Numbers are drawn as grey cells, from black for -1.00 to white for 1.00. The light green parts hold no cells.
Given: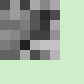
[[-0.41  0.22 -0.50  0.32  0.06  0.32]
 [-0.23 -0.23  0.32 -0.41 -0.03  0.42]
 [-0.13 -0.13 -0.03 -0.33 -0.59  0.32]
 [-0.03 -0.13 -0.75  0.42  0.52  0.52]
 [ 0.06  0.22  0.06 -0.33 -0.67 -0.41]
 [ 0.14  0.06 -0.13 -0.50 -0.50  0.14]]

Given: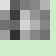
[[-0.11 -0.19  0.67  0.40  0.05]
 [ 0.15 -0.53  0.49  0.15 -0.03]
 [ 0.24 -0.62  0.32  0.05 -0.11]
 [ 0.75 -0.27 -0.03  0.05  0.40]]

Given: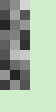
[[-0.72 -0.08  0.18]
 [-0.62 -0.16  0.01]
 [-0.53  0.10 -0.34]
 [-0.44  0.28 -0.34]
 [-0.34  0.48  0.58]
 [-0.26  0.28 -0.62]
 [-0.16  0.10  0.67]
 [-0.08  0.01 -0.53]
 [ 0.18 -0.72 -0.26]]

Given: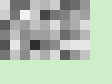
[[-0.36  0.80  0.17 -0.65 -0.08  0.09  0.71  0.80  0.80]
 [-0.26  0.35  0.25  0.52  0.35  0.71  0.17  0.35  0.71]
 [-0.08  0.52  0.09  0.61  0.35  0.71 -0.26  0.17  0.52]
 [ 0.01  0.52  0.09  0.25  0.25  0.43 -0.16  0.09  0.43]
 [ 0.61 -0.08  0.90  0.61 -0.46 -0.08  0.01  0.35  0.25]
 [ 0.71 -0.16 -0.16  0.52  0.43  0.61 -0.26 -0.16  0.17]]

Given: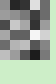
[[-0.42  0.57  0.31 -0.60  0.22]
 [-0.15  0.41  0.49 -0.33  0.04]
 [ 0.13 -0.70 -0.60  0.75 -0.15]
 [ 0.22  0.13 -0.05 -0.51 -0.15]
 [ 0.31 -0.24 -0.24  0.92  0.65]
 [ 0.49  0.22 -0.33 -0.78 -0.05]]

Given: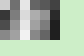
[[-0.57 -0.02  0.71  0.36  0.16 -0.67]
 [-0.40  0.16  0.80  0.26 -0.02 -0.76]
 [ 0.07  0.26  0.90  0.07 -0.21 -0.76]
 [ 0.62 -0.12  0.80 -0.21 -0.31 -0.48]]

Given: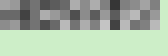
[[-0.18 -0.18 -0.48 -0.10  0.36  0.20  0.00 -0.38  0.10 -0.28  0.20 -0.28
   0.28  0.45 -0.10  0.20]
 [ 0.10  0.20 -0.28 -0.10 -0.38 -0.18  0.45 -0.10  0.36  0.00  0.54 -0.48
   0.45 -0.10  0.00  0.45]
 [ 0.28  0.20 -0.28 -0.10 -0.38 -0.28 -0.18  0.36  0.10  0.36  0.00 -0.58
   0.00  0.10  0.28  0.00]]
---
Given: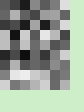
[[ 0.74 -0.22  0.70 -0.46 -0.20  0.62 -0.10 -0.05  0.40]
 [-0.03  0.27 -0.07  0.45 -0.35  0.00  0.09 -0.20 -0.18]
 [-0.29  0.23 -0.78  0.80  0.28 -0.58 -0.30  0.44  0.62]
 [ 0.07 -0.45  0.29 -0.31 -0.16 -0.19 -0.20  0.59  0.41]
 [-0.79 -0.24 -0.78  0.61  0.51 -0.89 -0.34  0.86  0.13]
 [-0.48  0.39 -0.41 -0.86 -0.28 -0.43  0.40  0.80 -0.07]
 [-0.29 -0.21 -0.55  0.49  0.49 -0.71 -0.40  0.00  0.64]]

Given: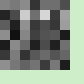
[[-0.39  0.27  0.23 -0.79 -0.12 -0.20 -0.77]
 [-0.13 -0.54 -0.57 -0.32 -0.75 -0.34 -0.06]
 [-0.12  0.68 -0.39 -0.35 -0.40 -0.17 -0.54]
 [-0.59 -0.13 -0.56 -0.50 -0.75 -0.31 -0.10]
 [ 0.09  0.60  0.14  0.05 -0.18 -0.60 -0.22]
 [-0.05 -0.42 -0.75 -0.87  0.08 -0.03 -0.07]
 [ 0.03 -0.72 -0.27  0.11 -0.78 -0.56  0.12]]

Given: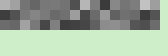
[[ 0.24 -0.34 -0.15]
 [ 0.52 -0.52 -0.38]
 [-0.02 -0.16 -0.33]
 [-0.08 -0.12  0.03]
 [ 0.07 -0.24  0.12]
 [-0.54  0.20  0.10]
 [-0.02 -0.16 -0.25]
 [ 0.43 -0.43 -0.45]
 [-0.37  0.23 -0.49]
 [-0.10 -0.12 -0.51]
 [-0.05 -0.17  0.00]
 [-0.06 -0.04 -0.44]
 [-0.20  0.04 -0.05]
 [-0.09 -0.05  0.27]
 [ 0.26 -0.36 -0.19]
 [ 0.40 -0.51 -0.15]]

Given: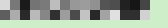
[[-0.46  0.64]
 [-0.83 -0.63]
 [-0.74 -0.63]
 [-0.39  0.76]
 [-0.34  0.28]
 [ 0.14 -0.69]
 [ 0.22  0.53]
 [ 0.19 -0.41]
 [-0.07  0.23]
 [ 0.48 -0.62]
 [-0.04  0.05]
 [-0.09  0.45]
 [-0.80 -0.68]
 [-0.06  0.35]
 [ 0.70 -0.26]]

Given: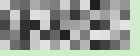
[[ 0.17 -0.20  0.78 -0.04  0.29]
 [ 0.33  0.52  0.62  0.39 -0.21]
 [-0.08  0.24 -0.41  0.75 -0.49]
 [-0.76  0.46 -0.64  0.78 -0.66]
 [ 0.70  0.00  0.39 -0.03  0.42]
 [-0.15 -0.57  0.25  0.58 -0.10]
 [ 0.62  0.05  0.21 -0.74  0.72]
 [-0.01 -0.24 -0.57 -0.21  0.27]
 [ 0.09  0.70  0.65 -0.53  0.77]
 [ 0.34  0.74 -0.68  0.57  0.56]
 [-0.18 -0.41 -0.62 -0.64 -0.38]
 [-0.07  0.65  0.40  0.00 -0.15]
 [ 0.68 -0.21 -0.47 -0.15  0.64]]

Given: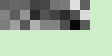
[[-0.25  0.71 -0.29]
 [ 0.75 -0.38 -0.93]
 [-0.04 -0.65 -0.39]
 [-0.10 -0.48  0.02]
 [-0.45 -0.34  0.02]
 [-0.48 -0.67  0.38]
 [-0.21  0.16 -0.31]
 [-0.18 -0.26  0.24]
 [-0.23  0.03 -0.02]]
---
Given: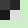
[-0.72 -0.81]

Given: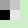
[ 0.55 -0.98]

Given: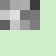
[-0.54 -0.10  0.54]

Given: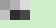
[ 0.71 -0.65]

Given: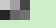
[-0.45 -0.20]

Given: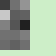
[ 0.16 -0.27  0.01]

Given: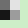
[ 0.78 -0.83]

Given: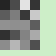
[-0.59 -0.56  0.12 -0.62]
